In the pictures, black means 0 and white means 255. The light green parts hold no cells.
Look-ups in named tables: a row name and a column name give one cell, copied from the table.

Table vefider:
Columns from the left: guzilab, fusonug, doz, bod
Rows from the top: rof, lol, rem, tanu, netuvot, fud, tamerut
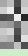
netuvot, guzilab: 201
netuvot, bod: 187
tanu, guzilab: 158
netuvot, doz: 78
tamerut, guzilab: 126
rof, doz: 76
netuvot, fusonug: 213
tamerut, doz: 192
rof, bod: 193

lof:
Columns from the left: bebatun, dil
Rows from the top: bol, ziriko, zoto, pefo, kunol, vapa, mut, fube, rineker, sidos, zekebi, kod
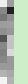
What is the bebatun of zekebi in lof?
178
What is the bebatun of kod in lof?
244
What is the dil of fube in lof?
218
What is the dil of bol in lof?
156
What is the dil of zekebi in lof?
168
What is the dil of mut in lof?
194
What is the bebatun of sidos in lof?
154
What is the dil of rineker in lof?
152
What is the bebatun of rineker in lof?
136
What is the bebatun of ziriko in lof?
136
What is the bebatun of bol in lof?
239
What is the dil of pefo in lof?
159
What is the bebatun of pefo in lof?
157
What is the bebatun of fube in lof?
128
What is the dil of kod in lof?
178
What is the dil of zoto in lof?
143
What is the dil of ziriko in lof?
34
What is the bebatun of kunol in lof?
144
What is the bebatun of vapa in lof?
83
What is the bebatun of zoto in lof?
118

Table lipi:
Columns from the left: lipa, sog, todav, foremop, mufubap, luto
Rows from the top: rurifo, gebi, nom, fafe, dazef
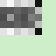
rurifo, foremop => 225
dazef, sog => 246
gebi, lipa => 86
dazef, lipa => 227
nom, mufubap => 126
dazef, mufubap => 209
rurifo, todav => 204

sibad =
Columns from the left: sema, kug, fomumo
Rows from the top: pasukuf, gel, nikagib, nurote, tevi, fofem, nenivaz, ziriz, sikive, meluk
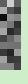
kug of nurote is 119
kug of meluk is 134
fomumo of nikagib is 135
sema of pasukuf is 95
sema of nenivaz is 119
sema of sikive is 162
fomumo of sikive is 60
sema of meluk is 135

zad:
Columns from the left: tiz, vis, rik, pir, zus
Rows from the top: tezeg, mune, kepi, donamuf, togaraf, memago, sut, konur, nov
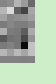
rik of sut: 118
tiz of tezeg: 133
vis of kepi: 137
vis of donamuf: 135
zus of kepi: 158
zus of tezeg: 105
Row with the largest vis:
mune

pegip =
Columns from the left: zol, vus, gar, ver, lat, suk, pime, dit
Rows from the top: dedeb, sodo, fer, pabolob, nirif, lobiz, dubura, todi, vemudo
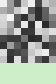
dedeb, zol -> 240
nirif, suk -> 212
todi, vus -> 58
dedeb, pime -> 202
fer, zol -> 216
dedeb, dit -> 178
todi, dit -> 83

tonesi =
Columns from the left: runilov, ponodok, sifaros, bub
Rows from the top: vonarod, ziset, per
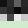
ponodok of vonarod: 43
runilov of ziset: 53
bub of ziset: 35
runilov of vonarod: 18
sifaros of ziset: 10
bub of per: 201

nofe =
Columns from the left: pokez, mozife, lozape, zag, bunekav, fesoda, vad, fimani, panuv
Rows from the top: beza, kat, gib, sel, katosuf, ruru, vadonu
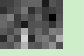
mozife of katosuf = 75
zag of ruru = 212
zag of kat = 118
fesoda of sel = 84
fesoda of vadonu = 85
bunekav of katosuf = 83
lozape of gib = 58
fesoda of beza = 100
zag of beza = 97
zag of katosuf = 174
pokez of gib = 102
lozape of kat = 85
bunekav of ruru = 37
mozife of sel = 89
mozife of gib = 127
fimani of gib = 1
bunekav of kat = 47
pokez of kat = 48
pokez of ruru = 41

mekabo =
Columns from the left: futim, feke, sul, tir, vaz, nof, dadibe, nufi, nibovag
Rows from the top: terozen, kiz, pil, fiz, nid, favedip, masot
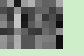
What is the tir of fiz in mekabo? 29
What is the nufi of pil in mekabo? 78
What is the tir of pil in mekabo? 22
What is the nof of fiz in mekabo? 121
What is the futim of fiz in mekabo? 136
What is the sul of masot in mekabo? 174
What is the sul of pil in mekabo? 196
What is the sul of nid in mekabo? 132
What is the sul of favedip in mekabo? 171
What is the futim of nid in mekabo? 51
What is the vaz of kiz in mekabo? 73
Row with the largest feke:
terozen

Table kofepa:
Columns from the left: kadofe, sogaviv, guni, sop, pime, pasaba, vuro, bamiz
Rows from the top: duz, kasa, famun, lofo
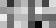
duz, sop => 185
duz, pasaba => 181
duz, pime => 92
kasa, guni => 200
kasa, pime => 107
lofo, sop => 196

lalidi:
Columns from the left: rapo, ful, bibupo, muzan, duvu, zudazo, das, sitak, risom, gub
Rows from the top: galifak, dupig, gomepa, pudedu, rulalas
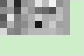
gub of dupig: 164
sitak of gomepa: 177
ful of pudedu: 178
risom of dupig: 184
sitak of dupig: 80
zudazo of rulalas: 183
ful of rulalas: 137
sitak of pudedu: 202
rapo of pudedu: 110
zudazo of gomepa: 209
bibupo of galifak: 38
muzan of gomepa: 155
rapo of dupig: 141
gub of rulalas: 164
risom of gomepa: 190
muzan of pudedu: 140
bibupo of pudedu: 130
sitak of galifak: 243

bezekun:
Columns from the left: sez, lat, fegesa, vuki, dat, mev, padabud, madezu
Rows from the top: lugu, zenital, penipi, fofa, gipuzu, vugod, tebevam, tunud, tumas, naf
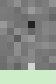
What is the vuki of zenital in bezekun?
129
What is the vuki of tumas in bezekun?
131
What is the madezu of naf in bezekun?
111
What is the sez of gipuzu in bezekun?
136
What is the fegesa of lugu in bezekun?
144
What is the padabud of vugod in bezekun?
126
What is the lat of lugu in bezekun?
128
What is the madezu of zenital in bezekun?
116
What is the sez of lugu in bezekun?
119
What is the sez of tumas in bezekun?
111
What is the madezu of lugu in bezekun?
145
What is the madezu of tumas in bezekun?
136
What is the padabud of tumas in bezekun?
113
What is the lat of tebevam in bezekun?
113
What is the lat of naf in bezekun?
121
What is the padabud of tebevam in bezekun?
141
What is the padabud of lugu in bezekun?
125
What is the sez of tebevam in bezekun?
120
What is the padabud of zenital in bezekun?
126
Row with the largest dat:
naf

